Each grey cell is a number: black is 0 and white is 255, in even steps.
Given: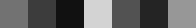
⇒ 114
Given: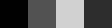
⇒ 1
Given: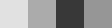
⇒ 225
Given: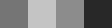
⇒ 117
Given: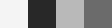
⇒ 244
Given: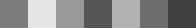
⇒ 124
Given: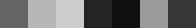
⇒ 100
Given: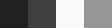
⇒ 33
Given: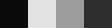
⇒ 10
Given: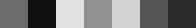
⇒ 107
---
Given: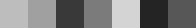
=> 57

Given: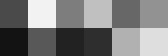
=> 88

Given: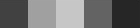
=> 65

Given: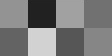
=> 113

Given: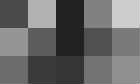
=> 107

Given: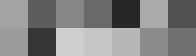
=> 206

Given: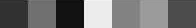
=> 17

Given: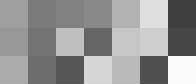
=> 86

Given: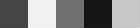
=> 69

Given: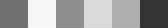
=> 246
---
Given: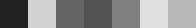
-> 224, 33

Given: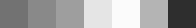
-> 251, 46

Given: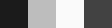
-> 250, 27

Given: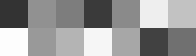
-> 253, 51

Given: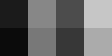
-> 198, 11

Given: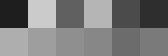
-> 203, 30

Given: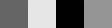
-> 230, 1

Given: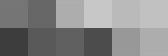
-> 199, 61

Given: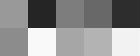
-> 249, 37
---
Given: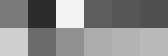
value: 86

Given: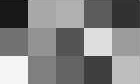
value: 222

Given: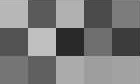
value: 110

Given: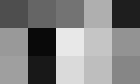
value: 197

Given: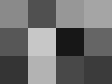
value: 23

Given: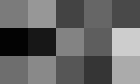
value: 94

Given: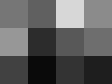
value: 88

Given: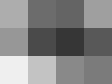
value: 54
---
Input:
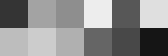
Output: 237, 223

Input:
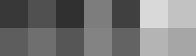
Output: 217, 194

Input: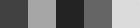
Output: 219, 166

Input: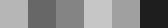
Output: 198, 182

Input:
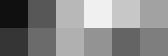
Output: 240, 199

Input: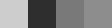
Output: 205, 141
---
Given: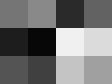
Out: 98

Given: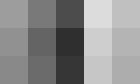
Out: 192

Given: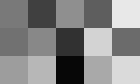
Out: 232

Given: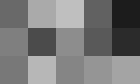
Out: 28

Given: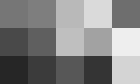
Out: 110

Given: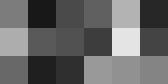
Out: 39
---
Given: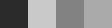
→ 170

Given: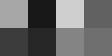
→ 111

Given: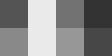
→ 71

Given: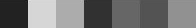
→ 145

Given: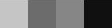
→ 16

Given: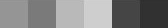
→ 49

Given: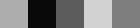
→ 126
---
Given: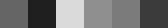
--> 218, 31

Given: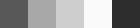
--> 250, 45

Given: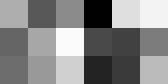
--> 251, 1

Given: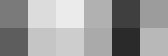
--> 235, 42

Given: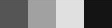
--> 224, 20

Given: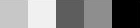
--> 240, 0
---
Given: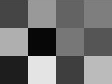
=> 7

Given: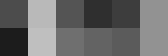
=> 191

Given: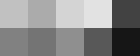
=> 116

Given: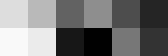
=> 235

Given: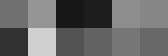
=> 208

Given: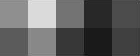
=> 136

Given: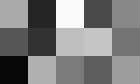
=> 50

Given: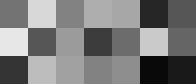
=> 86

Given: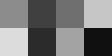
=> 43
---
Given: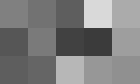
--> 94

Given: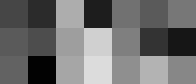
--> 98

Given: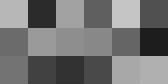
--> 115

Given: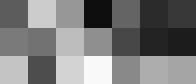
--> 196

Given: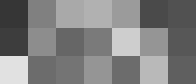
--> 225

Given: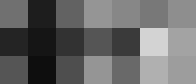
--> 85

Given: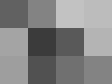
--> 158
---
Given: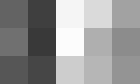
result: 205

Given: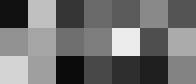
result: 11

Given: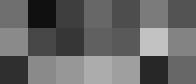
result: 151

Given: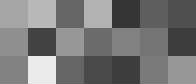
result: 101

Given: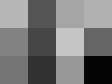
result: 152

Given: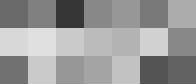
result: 151
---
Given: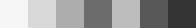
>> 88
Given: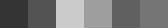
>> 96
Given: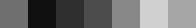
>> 208
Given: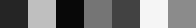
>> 245
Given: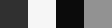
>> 11
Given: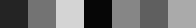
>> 95
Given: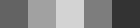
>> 125
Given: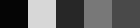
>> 120
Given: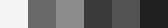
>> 83
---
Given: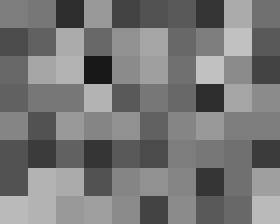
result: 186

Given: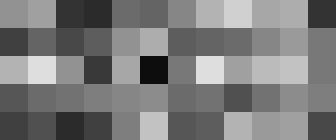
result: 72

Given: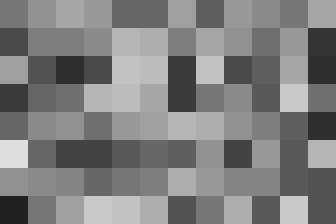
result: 82

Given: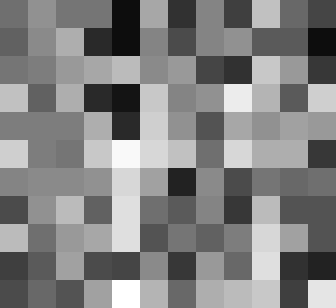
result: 229

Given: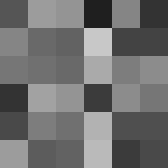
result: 73
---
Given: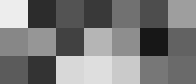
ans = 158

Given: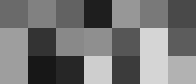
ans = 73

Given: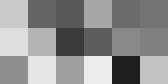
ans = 115

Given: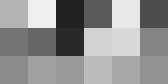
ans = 77

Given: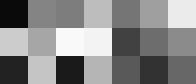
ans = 235

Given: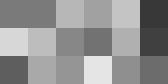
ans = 56

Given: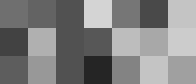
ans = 196

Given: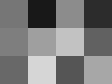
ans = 44
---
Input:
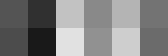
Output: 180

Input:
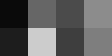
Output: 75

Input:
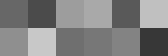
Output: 89

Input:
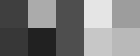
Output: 229

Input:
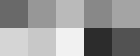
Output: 136

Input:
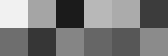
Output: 171

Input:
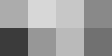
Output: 199

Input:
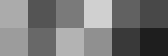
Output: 97
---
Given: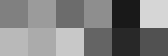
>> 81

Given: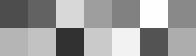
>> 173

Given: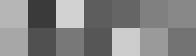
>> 114

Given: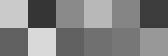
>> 152

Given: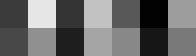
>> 121

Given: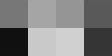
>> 53

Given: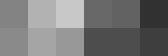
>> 62

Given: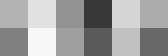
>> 104
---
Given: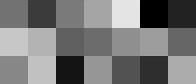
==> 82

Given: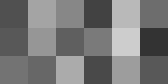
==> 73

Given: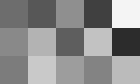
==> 157

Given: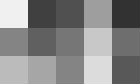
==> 132

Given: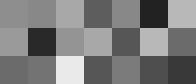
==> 123

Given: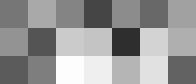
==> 181
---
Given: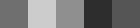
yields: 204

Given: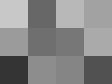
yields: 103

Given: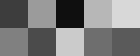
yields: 155

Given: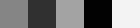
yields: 48

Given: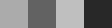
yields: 98

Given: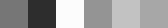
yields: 45
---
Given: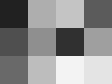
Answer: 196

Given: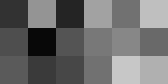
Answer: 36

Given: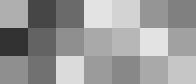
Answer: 106

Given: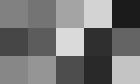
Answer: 164

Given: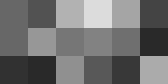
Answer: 178

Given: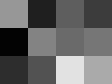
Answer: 94

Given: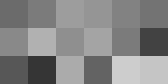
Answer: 157

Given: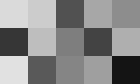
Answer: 81

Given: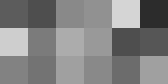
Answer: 137
